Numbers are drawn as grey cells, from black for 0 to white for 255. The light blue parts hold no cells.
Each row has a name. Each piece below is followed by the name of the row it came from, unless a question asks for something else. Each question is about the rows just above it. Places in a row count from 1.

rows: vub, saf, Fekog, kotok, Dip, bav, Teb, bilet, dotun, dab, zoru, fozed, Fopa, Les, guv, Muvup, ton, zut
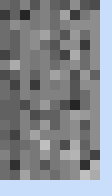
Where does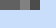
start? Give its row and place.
fozed, 1
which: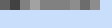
Les
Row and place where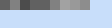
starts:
fozed, 2
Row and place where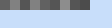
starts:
vub, 2

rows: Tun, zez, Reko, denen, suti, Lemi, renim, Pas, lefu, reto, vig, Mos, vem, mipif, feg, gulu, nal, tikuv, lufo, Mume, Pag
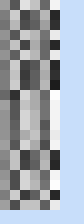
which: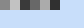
gulu
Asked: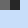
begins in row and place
suti, 5
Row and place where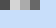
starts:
tikuv, 2
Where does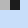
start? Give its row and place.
lefu, 5
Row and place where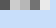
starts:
denen, 2
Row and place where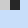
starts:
Mume, 5
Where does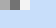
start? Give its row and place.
vig, 4

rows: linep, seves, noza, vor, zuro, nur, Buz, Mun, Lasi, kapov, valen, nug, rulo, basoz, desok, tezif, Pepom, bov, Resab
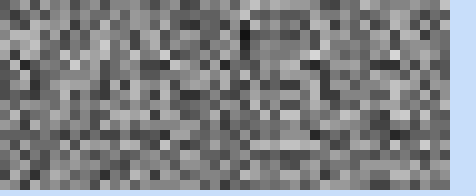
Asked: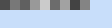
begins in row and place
zuro, 7
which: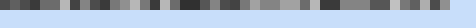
kapov
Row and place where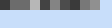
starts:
kapov, 4

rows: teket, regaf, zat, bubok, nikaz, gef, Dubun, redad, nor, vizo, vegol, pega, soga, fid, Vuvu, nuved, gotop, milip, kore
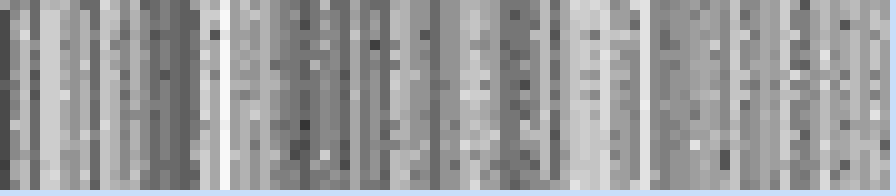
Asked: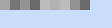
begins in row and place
nuved, 36
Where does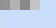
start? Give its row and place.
bubok, 8
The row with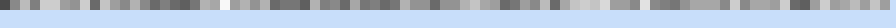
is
Dubun
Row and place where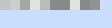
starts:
gef, 58
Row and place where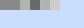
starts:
milip, 53
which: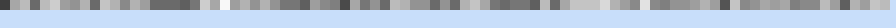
gotop
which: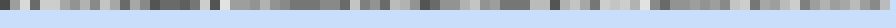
bubok

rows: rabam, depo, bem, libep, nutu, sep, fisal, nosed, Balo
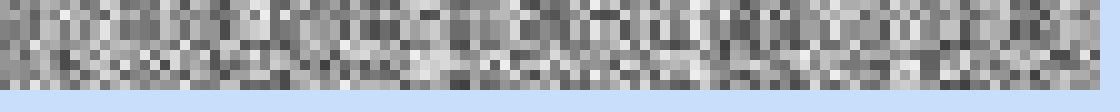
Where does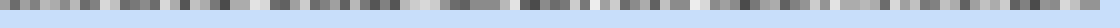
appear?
rabam
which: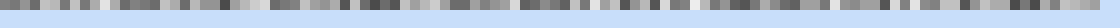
bem

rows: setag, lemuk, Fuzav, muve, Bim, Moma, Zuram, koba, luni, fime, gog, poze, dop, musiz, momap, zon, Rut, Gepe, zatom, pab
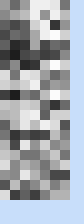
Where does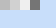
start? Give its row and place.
luni, 2
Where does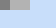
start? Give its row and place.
pab, 5
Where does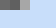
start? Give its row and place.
muve, 2
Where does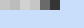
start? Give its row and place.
gog, 1
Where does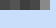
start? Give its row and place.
Moma, 3
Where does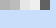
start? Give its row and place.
poze, 1

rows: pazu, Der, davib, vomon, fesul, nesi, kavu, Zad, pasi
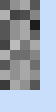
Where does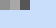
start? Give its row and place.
pazu, 2
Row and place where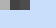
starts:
Der, 1
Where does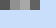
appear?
vomon
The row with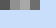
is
kavu

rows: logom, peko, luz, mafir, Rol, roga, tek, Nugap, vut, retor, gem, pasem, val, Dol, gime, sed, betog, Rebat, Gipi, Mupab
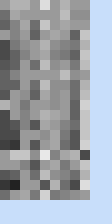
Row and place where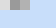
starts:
logom, 5
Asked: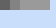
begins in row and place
Nugap, 1
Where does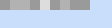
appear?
logom
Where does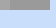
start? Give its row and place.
peko, 2

